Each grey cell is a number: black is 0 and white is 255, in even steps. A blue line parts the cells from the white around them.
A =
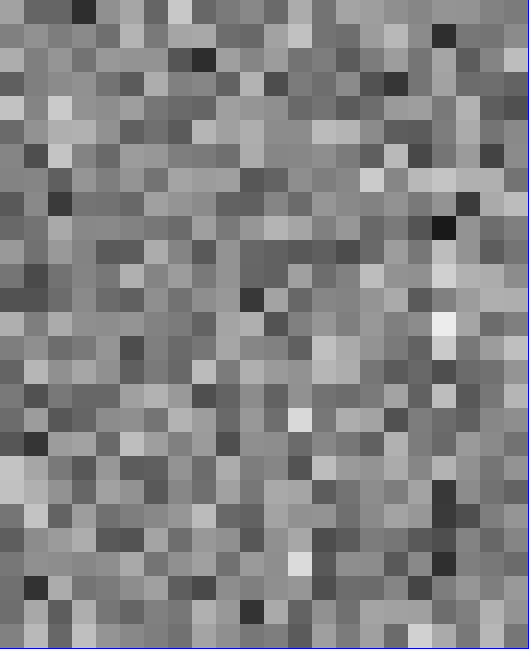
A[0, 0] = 162
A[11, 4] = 119
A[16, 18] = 189
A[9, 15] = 104
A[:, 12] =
[172, 193, 115, 123, 105, 140, 135, 142, 107, 165, 88, 160, 103, 128, 96, 146, 145, 217, 107, 83, 165, 145, 167, 219, 150, 99, 91]
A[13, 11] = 83
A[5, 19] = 171
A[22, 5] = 83
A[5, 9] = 160
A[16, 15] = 122
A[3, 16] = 54
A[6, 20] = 67
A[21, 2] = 99
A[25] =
[110, 168, 93, 174, 118, 101, 128, 119, 176, 152, 51, 170, 99, 145, 112, 164, 161, 160, 109, 127, 177, 147]
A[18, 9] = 79
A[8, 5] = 104
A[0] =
[162, 101, 101, 46, 144, 166, 101, 200, 103, 122, 136, 106, 172, 115, 164, 158, 143, 134, 148, 147, 130, 123]
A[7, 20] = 176
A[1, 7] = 165
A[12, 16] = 170
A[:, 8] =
[103, 168, 45, 134, 101, 181, 122, 156, 139, 159, 89, 121, 142, 99, 118, 187, 79, 157, 155, 108, 111, 187, 152, 160, 73, 176, 164]
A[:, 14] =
[164, 110, 91, 139, 91, 180, 123, 135, 137, 151, 76, 129, 131, 127, 170, 173, 108, 173, 119, 154, 115, 111, 91, 142, 109, 112, 123]
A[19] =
[195, 166, 121, 88, 151, 92, 95, 147, 108, 172, 125, 134, 83, 189, 154, 147, 171, 134, 179, 145, 117, 147]
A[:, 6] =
[101, 121, 147, 173, 118, 112, 151, 115, 160, 119, 172, 132, 143, 130, 127, 122, 178, 116, 158, 95, 89, 136, 164, 116, 160, 128, 126]
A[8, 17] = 121
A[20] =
[193, 176, 146, 102, 161, 146, 89, 135, 111, 161, 119, 169, 165, 92, 115, 141, 125, 163, 56, 140, 114, 99]
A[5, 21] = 137
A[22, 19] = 131
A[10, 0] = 153
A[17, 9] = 105

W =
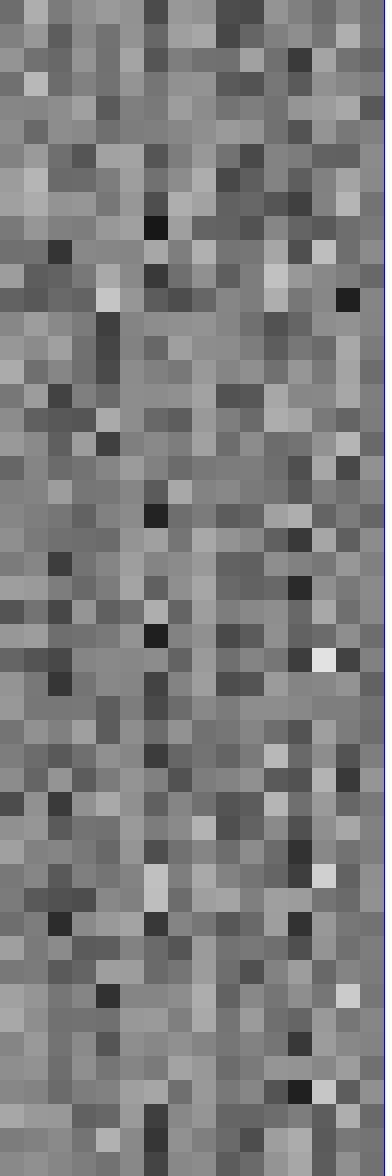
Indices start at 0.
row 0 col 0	109
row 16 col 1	156
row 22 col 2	112
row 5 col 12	83
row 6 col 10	73
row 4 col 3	160
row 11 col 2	98
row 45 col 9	120
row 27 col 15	129
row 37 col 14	106
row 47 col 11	158
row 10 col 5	133
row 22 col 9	147
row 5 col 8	143
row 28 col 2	54
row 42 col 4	112
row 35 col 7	113
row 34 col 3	115
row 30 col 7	146
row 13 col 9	133
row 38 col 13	152
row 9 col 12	100
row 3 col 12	90
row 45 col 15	144
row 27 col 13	226
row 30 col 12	83
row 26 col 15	109
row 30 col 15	109
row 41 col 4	49
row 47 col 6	54
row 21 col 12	174
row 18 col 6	137
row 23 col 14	151
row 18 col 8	161
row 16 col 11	167
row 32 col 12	82
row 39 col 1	122
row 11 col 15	104
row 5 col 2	141

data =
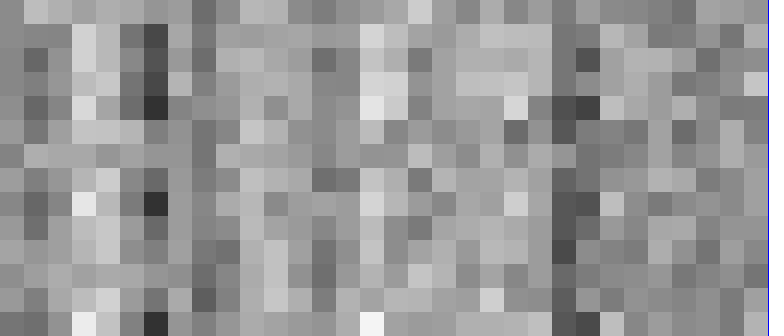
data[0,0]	139
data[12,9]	129
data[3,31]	197
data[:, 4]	[174, 184, 184, 199, 165, 194, 150, 204, 184, 199, 199, 170, 209, 194]
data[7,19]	163
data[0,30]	158
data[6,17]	188
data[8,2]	133
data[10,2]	159
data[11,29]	132
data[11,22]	156
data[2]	[135, 103, 146, 209, 184, 136, 83, 153, 109, 176, 183, 168, 157, 111, 134, 195, 175, 122, 162, 176, 176, 170, 181, 118, 82, 161, 179, 178, 157, 112, 138, 142]
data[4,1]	103
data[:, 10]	[183, 157, 183, 174, 177, 197, 169, 191, 183, 186, 177, 171, 174, 171]
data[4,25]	190
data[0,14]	143
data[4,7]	132
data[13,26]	135
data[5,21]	108
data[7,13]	111
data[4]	[142, 103, 133, 216, 165, 109, 50, 132, 143, 150, 177, 143, 169, 139, 147, 228, 202, 130, 162, 167, 164, 214, 131, 80, 66, 190, 168, 156, 175, 139, 123, 124]
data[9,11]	163
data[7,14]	121
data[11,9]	134
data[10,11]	193
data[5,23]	87
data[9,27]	167
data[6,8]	117
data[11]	[142, 158, 172, 161, 170, 168, 149, 143, 109, 134, 171, 193, 145, 111, 152, 179, 155, 196, 180, 140, 164, 135, 156, 105, 124, 138, 141, 150, 120, 132, 143, 117]
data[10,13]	116
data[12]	[153, 127, 168, 188, 209, 155, 116, 170, 94, 129, 174, 198, 175, 125, 178, 163, 182, 180, 162, 158, 207, 144, 141, 93, 149, 124, 146, 139, 133, 143, 123, 160]
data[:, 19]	[135, 172, 176, 190, 167, 153, 140, 163, 167, 172, 153, 140, 158, 176]
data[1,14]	156
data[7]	[157, 127, 150, 181, 204, 136, 105, 153, 124, 139, 191, 178, 169, 111, 121, 195, 175, 122, 180, 163, 164, 179, 161, 99, 115, 146, 152, 178, 169, 124, 138, 160]
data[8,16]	182

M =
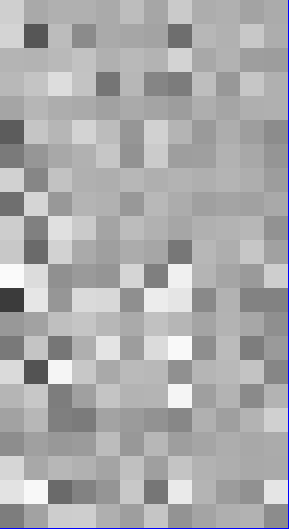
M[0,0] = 207
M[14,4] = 228
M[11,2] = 144
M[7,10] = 174
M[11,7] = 240
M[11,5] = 213
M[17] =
[162, 183, 127, 123, 163, 155, 146, 135, 176, 159, 179, 208]
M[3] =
[184, 196, 221, 195, 117, 183, 133, 124, 190, 152, 198, 176]
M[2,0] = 180
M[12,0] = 59
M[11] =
[250, 220, 144, 154, 149, 213, 127, 240, 180, 165, 154, 206]
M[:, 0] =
[207, 212, 180, 184, 165, 92, 122, 209, 111, 205, 200, 250, 59, 152, 121, 218, 181, 162, 141, 214, 227, 125]
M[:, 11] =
[171, 173, 157, 176, 176, 140, 149, 157, 169, 146, 161, 206, 130, 143, 154, 134, 179, 208, 171, 170, 229, 140]
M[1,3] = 139
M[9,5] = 188
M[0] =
[207, 169, 176, 176, 170, 189, 166, 202, 173, 176, 163, 171]
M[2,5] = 185
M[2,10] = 158
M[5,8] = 154
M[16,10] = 138
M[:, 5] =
[189, 166, 185, 183, 170, 150, 146, 183, 152, 188, 172, 213, 143, 170, 157, 186, 179, 155, 152, 192, 200, 158]
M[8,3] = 180
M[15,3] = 199
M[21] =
[125, 162, 205, 206, 175, 158, 197, 147, 164, 175, 178, 140]
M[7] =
[209, 134, 194, 176, 174, 183, 175, 179, 175, 180, 174, 157]
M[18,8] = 165
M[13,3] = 197
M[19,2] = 183
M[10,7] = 119
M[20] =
[227, 248, 106, 130, 149, 200, 118, 234, 180, 156, 145, 229]
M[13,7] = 182

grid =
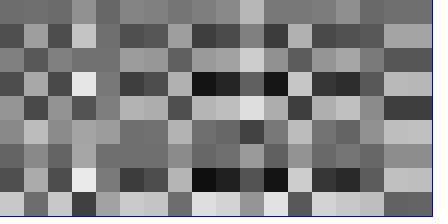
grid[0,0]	108
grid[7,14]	40
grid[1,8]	63
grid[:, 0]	[108, 79, 129, 76, 150, 137, 100, 79, 201]
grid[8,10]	149
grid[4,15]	139
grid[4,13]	174
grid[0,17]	112
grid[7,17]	189
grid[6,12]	147
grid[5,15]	145
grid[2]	[129, 88, 127, 114, 114, 156, 151, 97, 154, 162, 204, 145, 91, 149, 167, 121, 86, 86]
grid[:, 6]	[129, 85, 151, 78, 173, 114, 111, 78, 195]
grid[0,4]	102
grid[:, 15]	[104, 87, 121, 88, 139, 145, 102, 91, 190]
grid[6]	[100, 136, 100, 166, 111, 111, 111, 138, 102, 111, 154, 97, 147, 105, 117, 102, 140, 140]
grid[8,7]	108
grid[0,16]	112
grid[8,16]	99
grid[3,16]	185
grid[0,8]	126
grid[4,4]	125
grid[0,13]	124
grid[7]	[79, 171, 76, 235, 122, 61, 78, 182, 16, 32, 84, 20, 205, 54, 40, 91, 191, 189]
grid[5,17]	191
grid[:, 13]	[124, 73, 149, 54, 174, 116, 105, 54, 210]
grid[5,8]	111
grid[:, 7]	[118, 157, 97, 177, 79, 178, 138, 182, 108]
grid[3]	[76, 168, 73, 229, 119, 62, 78, 177, 19, 36, 97, 21, 199, 54, 46, 88, 185, 183]
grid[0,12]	120

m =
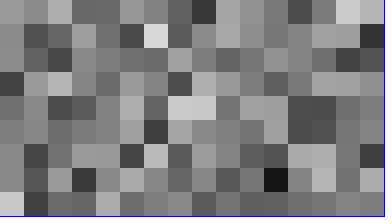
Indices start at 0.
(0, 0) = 154
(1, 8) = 139
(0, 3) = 103
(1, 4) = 113
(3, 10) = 124
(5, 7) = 165
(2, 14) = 66
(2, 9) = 100
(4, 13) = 76
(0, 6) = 130
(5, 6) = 63
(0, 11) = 121
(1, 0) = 139
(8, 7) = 137
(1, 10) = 142
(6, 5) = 69
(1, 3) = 158
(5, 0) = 126
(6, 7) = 89
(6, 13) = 174
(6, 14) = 119
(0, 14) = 203
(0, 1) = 138
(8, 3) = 101
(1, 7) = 92
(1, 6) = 215
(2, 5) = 112
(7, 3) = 58
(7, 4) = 136
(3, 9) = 153
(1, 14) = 158
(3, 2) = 181
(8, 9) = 116
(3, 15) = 143
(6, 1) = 70
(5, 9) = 128

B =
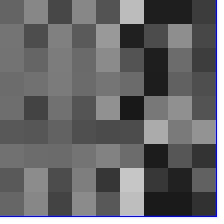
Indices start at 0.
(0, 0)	100
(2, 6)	30
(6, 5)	108
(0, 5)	188
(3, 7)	97
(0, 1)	135
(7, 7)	33
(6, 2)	107
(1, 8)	71
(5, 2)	98
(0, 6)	30
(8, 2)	67
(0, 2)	71
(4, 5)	24
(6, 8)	51
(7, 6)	55
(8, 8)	49
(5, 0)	88
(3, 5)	107
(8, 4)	88
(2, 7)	108
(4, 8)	83
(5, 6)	171

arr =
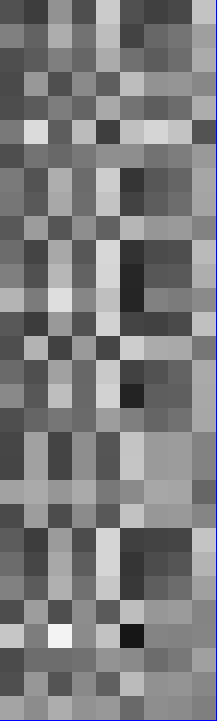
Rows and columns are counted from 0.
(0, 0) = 81
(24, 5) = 56
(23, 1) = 70
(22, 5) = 64
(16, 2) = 190
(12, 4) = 191
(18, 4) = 85
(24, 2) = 176
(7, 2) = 174
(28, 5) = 187
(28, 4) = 96
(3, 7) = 149
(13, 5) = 68
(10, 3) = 87
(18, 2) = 68
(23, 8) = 180
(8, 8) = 164
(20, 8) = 102
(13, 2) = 153
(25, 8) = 132
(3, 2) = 79
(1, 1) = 98
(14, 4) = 69
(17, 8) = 167
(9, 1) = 156
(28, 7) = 148
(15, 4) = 201
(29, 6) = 142
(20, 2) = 150
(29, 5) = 105
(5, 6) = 213
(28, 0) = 79
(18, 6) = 154
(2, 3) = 102
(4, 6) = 93
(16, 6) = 94
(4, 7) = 108
